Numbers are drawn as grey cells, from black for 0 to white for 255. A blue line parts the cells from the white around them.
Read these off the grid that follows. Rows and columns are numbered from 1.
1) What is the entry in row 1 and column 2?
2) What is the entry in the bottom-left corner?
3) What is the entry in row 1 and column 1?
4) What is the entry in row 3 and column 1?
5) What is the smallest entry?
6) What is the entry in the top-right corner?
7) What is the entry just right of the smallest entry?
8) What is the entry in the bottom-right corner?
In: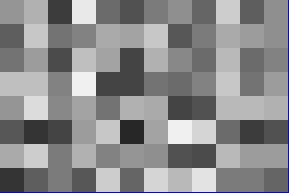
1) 177
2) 52
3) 149
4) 115
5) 39
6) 143
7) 163
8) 101

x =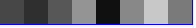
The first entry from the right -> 122
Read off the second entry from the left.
47
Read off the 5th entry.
16

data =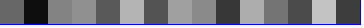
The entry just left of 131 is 14
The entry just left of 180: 89
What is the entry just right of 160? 138

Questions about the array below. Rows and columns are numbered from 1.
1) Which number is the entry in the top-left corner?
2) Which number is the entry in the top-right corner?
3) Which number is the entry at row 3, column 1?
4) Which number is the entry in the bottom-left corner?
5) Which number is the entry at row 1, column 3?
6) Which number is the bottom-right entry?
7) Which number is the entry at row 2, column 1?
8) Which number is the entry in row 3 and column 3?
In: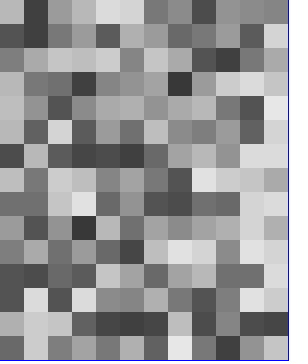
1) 184
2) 133
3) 126
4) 105
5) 155
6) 197
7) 83
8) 197

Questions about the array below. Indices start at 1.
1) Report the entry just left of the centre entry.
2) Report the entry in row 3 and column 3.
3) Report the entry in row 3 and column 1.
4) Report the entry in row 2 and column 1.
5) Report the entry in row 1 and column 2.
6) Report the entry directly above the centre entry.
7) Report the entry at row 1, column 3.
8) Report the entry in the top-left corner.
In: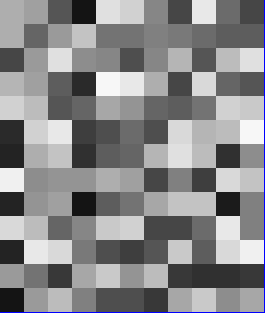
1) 93
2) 224
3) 70
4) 174
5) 160
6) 107
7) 85
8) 174

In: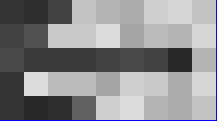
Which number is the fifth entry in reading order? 180
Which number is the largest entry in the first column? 73
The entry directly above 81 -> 46
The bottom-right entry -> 195
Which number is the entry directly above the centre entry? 220
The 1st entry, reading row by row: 52
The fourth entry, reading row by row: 195
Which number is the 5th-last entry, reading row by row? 207
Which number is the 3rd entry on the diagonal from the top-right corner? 66

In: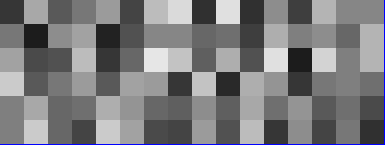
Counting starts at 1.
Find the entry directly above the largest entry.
134
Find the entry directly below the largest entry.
155
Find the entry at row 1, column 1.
54
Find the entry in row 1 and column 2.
168
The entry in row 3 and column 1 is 162
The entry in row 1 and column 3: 89
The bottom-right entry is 48
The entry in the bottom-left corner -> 127
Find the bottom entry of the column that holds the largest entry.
74
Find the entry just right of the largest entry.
195
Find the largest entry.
230
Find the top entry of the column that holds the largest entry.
188
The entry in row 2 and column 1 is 119
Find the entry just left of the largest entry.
103
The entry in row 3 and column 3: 81

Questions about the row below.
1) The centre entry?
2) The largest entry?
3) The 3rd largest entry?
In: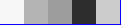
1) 157
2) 246
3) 179

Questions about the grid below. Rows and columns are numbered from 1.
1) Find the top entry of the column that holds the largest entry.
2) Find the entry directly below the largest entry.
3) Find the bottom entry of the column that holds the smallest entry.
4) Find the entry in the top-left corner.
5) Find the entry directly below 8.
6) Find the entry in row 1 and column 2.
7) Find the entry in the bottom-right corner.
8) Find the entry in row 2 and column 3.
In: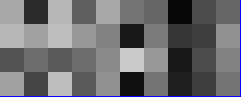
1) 117
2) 16
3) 30
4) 168
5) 54
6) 42
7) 117
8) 189

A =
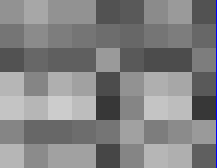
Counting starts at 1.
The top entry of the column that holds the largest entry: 146
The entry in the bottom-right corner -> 95
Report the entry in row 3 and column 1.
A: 82
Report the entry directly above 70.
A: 117
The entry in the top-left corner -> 146
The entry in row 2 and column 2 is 139
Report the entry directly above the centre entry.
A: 154
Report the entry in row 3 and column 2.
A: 103
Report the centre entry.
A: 76
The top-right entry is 82
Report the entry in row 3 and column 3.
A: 95
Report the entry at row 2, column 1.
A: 117
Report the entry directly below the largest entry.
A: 103
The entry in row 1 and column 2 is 167
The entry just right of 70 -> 133

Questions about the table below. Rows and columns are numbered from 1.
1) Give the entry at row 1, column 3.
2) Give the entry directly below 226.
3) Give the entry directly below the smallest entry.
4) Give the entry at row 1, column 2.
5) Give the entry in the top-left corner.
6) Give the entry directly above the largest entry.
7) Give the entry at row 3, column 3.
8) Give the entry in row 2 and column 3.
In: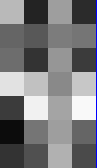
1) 158
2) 59
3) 51
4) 35
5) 185
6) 199
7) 150
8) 124

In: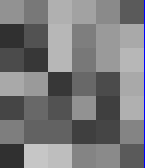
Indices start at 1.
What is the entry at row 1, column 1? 146
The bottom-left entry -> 48
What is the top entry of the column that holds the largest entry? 120
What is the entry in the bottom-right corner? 90
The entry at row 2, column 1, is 48
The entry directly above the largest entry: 98
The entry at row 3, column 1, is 75
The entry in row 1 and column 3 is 176
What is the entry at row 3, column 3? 183
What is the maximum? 198

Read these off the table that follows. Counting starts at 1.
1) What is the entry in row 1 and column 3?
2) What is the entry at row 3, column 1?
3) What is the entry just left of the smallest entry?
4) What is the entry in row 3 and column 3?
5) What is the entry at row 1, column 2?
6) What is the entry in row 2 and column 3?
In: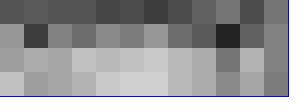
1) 84
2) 158
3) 90
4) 166
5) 90
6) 130

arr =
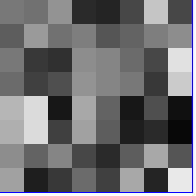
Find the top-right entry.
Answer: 71
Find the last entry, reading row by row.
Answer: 233
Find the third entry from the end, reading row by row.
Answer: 168
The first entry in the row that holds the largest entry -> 161
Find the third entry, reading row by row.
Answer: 147
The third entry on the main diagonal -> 48
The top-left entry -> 120
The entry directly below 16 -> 8
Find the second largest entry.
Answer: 225
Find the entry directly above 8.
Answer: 16
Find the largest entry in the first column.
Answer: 182

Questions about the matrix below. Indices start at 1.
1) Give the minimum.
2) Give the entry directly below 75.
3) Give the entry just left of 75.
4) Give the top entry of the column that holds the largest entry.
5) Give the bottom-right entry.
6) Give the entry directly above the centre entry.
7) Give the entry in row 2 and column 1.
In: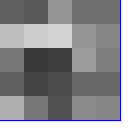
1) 56
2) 81
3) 68
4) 148
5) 133
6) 211
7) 189
